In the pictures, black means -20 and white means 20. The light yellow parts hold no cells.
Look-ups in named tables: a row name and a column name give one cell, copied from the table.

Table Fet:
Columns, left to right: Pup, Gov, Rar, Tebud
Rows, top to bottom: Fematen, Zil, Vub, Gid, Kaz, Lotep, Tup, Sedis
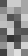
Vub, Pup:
8
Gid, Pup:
10
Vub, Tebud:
12
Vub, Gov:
-7
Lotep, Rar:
-10
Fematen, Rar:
12
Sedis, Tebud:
0
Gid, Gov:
9
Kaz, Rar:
-6
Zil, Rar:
3
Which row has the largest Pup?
Gid

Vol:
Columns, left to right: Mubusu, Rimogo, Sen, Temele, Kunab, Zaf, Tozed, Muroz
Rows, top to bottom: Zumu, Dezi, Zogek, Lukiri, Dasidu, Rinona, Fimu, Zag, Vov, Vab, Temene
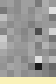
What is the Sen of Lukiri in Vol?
4
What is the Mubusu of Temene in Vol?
5
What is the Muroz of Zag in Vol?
0
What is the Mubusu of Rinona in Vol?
12
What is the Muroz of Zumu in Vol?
4
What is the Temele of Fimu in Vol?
4
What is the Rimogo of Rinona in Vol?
3
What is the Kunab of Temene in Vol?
3
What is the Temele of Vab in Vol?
4
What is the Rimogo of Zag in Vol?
4
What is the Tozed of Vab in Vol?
0
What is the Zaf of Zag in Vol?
2
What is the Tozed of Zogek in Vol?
4

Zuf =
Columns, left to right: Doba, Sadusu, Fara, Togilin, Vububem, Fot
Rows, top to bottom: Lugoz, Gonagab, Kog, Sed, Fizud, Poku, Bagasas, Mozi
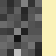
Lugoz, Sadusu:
-13
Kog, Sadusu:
-6
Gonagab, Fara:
-5
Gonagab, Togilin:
-14
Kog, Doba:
-11
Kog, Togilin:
-13
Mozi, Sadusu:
-12
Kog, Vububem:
-6
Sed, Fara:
-8
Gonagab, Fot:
-8
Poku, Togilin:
-4
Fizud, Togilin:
-15
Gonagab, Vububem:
-7
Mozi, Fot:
-14
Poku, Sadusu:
-3
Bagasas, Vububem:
-2
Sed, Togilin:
-3
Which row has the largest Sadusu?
Poku

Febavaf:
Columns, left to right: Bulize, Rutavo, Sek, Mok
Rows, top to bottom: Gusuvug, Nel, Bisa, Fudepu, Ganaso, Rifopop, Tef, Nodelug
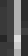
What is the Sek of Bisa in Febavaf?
8
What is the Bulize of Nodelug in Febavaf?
-11
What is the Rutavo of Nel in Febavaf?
-10
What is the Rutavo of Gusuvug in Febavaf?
-10
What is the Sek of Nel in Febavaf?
8
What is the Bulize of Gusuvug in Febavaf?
-12
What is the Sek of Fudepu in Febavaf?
8
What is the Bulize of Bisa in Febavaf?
-11
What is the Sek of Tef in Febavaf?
12
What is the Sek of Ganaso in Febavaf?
8
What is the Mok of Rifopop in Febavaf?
-13
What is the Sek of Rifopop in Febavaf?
15
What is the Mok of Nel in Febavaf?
-13
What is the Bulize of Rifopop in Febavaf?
-14
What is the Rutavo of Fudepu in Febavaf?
-10
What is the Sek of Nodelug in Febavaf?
8

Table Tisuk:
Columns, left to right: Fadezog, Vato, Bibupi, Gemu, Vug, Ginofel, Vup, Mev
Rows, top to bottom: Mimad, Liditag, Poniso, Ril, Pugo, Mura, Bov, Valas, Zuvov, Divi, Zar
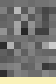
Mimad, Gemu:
-2
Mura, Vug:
-4
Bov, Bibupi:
-6
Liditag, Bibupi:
9
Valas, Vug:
0
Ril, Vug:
3
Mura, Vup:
-2
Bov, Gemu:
-1
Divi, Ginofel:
0
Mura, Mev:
-1
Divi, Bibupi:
1
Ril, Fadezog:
-4
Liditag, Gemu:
-6
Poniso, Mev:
-2
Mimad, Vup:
-2
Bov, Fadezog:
-13

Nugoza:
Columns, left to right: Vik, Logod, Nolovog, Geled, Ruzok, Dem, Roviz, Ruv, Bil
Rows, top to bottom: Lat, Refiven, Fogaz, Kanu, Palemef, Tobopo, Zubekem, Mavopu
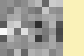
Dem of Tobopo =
-11
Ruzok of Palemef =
5
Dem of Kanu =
-13
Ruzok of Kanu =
-1
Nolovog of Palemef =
-2
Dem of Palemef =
2
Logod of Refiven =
-1
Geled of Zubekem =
2
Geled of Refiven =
3
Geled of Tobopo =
2
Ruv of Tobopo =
6
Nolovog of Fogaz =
7
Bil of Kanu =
-7
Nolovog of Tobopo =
4
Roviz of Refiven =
11
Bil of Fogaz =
4
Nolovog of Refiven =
6
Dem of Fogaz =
3
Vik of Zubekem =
2

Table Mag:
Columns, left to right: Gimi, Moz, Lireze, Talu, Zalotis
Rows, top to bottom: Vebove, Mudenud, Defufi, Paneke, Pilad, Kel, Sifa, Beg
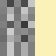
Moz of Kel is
7
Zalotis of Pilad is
-1
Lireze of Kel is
3
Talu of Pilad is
2
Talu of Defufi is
7
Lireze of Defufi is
-1
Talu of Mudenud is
11
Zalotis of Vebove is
11
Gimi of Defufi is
-1
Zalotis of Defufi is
0

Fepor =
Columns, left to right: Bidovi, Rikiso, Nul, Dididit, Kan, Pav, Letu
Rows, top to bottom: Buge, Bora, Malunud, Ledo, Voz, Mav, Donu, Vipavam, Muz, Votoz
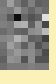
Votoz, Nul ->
-1
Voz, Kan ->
2
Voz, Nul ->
-4
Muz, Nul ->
2
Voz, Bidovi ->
-3
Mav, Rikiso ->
2
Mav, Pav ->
-4
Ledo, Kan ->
-5
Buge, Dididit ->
-5
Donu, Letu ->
-3
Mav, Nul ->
8
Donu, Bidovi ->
-2
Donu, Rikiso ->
5
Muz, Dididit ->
-7
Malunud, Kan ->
-7

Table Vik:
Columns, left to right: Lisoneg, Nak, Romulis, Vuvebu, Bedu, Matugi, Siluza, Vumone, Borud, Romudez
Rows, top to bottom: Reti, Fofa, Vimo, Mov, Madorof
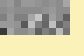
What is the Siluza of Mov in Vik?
-4
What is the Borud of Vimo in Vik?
2
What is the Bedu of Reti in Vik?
4
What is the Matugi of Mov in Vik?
0
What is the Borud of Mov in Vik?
-4
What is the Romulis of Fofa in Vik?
2
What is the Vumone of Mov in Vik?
10
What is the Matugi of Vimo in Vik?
11

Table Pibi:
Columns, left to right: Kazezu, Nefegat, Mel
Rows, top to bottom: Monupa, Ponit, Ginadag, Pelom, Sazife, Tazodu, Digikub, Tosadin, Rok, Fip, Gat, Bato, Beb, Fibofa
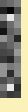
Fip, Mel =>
1
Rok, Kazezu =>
-11
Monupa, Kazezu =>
-5
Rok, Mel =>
-2
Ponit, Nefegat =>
-19
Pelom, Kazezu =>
-11
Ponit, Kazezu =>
-15
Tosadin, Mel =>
4
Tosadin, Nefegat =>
-8
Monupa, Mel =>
0
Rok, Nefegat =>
-14
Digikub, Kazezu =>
-7
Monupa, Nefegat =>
-3
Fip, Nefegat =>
-1

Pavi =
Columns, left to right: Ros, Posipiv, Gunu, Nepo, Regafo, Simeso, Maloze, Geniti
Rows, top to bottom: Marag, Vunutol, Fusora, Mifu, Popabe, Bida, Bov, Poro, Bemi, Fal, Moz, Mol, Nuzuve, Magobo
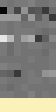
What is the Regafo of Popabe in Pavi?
-1
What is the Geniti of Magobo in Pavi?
-2
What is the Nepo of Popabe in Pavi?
-1
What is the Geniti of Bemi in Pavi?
-1
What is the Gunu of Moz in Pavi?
-11
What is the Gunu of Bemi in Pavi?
-2
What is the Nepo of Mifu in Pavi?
-2
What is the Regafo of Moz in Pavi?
-1
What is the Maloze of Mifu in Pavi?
-1
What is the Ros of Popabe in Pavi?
-1
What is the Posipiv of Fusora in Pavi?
4
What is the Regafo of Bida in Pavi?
7
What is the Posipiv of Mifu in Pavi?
-2
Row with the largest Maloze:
Moz

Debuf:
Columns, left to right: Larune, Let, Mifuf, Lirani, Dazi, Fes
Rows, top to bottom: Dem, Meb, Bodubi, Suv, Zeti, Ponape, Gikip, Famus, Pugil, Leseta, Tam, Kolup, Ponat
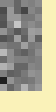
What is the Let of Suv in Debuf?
1
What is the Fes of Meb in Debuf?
-1
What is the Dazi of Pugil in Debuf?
-1
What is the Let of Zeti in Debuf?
-2
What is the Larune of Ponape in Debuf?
-7
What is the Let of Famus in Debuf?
2
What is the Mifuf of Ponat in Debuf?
0
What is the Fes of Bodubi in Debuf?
2
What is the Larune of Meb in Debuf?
-8
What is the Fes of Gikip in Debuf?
0
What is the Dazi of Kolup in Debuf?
-1
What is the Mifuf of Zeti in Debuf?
-6
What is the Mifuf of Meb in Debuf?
-4
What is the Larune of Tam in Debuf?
0
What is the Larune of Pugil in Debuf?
-3
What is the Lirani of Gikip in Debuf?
5
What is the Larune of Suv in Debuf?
-7
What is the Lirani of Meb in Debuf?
-9
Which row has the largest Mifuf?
Suv

